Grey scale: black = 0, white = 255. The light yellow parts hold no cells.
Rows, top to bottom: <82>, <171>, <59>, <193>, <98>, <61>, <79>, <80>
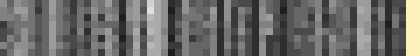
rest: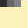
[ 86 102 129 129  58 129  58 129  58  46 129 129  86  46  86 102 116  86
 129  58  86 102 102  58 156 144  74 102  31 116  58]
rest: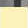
[116 102  86 156 156  58 102  46  74  74]

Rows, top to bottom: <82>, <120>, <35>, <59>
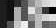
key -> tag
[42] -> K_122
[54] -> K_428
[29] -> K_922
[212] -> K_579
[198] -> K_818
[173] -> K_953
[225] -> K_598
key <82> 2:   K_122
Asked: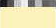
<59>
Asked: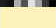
<120>

